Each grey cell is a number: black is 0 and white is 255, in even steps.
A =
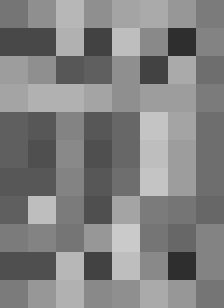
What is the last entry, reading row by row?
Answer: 117
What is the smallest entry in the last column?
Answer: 103
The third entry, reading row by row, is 183
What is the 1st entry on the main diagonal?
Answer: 117
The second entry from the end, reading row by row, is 151
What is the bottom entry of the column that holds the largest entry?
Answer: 143
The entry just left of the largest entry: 151
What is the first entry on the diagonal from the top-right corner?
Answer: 123
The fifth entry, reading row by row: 164
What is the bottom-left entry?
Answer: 123
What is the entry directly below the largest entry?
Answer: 190
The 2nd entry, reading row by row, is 143
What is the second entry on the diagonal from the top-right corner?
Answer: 46
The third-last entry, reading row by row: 170
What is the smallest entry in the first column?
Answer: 72
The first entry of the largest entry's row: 123
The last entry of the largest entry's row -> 131

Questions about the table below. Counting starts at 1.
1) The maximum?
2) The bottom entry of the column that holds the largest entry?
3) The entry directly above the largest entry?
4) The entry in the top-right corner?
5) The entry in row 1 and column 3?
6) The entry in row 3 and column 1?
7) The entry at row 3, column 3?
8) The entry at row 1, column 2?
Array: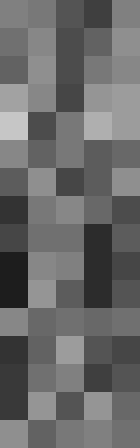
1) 198
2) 143
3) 162
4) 128
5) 84
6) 98
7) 76
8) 120

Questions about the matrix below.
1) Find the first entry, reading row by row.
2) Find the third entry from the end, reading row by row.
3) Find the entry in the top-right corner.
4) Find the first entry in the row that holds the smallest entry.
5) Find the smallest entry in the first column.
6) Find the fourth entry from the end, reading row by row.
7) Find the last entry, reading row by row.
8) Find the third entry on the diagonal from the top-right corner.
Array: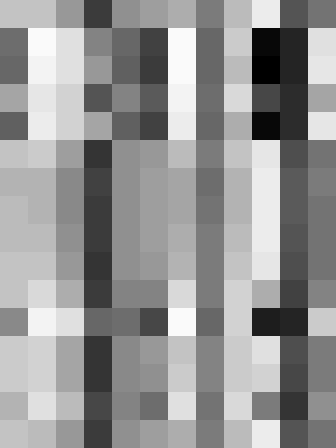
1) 195
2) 236
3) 115
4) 103
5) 96
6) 187
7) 115
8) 0

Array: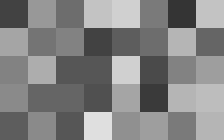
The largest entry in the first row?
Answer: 208
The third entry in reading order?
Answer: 109
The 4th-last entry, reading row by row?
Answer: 144
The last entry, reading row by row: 181
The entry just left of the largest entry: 86
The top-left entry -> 66
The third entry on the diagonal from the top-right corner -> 74
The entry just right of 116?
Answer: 130
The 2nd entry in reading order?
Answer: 152
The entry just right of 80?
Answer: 165
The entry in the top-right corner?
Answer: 195
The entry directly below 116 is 173

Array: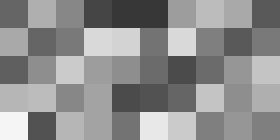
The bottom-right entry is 127
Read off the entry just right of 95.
142
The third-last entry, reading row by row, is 127
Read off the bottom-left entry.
245
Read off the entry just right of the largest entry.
82
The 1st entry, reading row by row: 101
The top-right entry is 89
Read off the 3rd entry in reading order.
135
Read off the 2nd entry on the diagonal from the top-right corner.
89
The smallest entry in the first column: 95
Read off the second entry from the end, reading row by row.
150

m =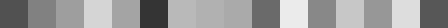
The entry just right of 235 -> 136
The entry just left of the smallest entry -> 164

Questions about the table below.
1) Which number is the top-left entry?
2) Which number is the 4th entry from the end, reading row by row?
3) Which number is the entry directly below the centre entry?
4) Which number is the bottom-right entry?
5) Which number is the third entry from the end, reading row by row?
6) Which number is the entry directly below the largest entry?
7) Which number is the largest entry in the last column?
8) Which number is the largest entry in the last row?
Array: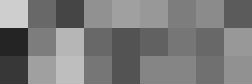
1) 206
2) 133
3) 83
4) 145
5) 133
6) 36
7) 152
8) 190

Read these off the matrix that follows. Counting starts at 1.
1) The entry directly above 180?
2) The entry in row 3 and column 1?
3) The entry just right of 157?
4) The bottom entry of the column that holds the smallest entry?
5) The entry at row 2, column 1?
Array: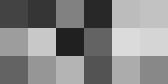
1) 32
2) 99
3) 200
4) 180
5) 157

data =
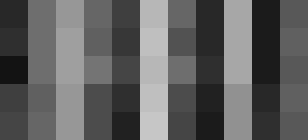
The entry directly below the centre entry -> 191
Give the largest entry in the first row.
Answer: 183
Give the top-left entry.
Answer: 40
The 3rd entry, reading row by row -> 151
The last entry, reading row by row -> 88
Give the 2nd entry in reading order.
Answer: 110
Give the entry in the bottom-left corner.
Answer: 69
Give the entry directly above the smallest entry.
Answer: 47
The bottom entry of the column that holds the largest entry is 198
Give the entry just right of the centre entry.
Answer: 110
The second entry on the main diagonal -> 110
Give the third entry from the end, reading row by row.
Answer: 145
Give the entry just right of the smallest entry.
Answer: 110
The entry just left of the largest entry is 33
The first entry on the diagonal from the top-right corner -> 88
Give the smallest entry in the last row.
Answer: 27

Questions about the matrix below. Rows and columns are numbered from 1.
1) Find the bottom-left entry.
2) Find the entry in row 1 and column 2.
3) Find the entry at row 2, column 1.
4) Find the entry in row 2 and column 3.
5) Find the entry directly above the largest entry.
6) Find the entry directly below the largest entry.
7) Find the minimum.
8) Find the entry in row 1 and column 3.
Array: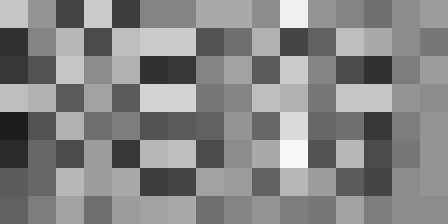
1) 97
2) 148
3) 49
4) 183
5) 218
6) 183
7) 29
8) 69
